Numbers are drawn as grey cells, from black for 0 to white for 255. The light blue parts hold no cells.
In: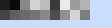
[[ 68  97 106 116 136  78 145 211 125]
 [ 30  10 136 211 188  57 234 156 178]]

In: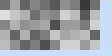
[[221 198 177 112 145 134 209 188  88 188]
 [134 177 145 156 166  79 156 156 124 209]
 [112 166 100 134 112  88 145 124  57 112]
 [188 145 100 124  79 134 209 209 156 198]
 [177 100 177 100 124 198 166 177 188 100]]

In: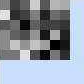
[[138 194 148 194 159   1  22]
 [118 118 222  76  10 118  44]
 [ 87 108  10  96  65  65  53]
 [138  96  76 148  22 170  33]
 [128  65  96 203  87 182 170]
 [222  44  65 128  33 108  87]]

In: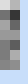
[[221 182]
 [124 173]
 [153 153]
 [133 142]
 [164 102]
 [124  93]
 [114  54]]

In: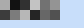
[[ 60 124 183  37 103  81]
 [171  18  49 195 114 148]]

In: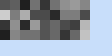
[[ 53 144  41 154  84 104  75  63 183]
 [ 31 134 114 114  84 104  53 104 194]
 [205 125 173  75  75  41 125 125  75]
 [ 84  95  31 114  53 114 144 154 134]]

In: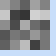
[[ 96 141 188  64 119]
 [161 130  96 161 130]
 [ 85 119 107 151 119]
 [141  75 170 107  85]
 [199  64  53 209 199]]
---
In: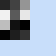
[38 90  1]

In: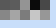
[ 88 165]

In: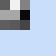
[ 93 167  69]

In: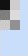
[ 17 219]

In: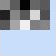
[141 134 239]

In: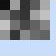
[ 15  69  72 106]

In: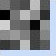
[120 118  96  66  88]

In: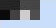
[37 65]

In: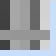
[ 66 167 159 150 211]
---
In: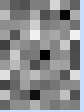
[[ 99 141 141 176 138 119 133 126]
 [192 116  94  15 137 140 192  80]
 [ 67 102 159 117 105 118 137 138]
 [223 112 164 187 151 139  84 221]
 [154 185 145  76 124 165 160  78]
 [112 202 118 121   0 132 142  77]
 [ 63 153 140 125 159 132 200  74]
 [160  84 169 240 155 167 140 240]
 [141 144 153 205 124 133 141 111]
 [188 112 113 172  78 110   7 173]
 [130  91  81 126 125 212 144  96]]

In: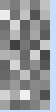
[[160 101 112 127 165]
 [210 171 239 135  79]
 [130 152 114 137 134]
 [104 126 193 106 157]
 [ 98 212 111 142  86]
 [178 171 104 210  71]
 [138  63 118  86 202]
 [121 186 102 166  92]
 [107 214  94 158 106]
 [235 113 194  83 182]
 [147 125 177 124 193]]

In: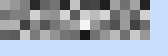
[[ 96  91 200 122 179 147 117 109  23 113 149 186 112 201 151]
 [176 179  64 138  84 118 144 164 244 150 109  81 155  65 107]
 [112 128 126 209 151 145 212  90 207 188 212 103 153  99 208]
 [170 151 128  40 100 116  38 195  65  69  31 161 113 163  34]]

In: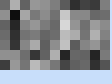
[[ 61 152 117 186 152 119  69  96 104  48  84]
 [144 143 110  54  98 175  37 103  99  36 122]
 [117  52 134 170  95 142 193  92 133 149 113]
 [107  48 115 123 101 109 187 172 116 176 130]
 [ 98  38 133 150 123 105 215 148 112 156 139]
 [144  14 166 121 140 113 199 137 136 104 109]
 [106 175  98 151 145 126  91  47  66  58 126]]

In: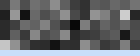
[[197 145  78  47  44  18  49  46 142  95  57  67 126  60]
 [ 42  96  57 135  76  89 137  42  57  62  81  91  24  78]
 [ 43  63 108  98 130  81  54   8 125  69 100  83 104  75]
 [ 31 151  18 105  78  97 144  73  51 147 128  83 205  38]
 [ 65 121  78 112 101 141  95  61  49  93  86 104  94 115]]

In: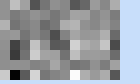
[[202   4  91 212 119 132 141 251 174 154 172  87]
 [143 145 144 131 135 166 137 117 122 145 125 161]
 [142  58 114 204 163 160 114 190 155 156 153 108]
 [145  66 105 194 144  89  94 209 174 164 197  75]
 [149 152 117 136 119  78 131 165 151 153 175 106]
 [178 116 128 137 107 120 173 180 145 136 151 131]
 [146 123 133 146 136 119 135 163 160 135 147 124]
 [146 191 161  83 117 144 136  87 103 155 136 173]]

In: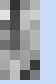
[[143 191  58 124]
 [168 195 157  57]
 [172 147 161 146]
 [111  91 152 181]
 [154  93 158 182]
 [ 99  73 188 166]
 [226  70 194 206]
 [171  50 138 181]]
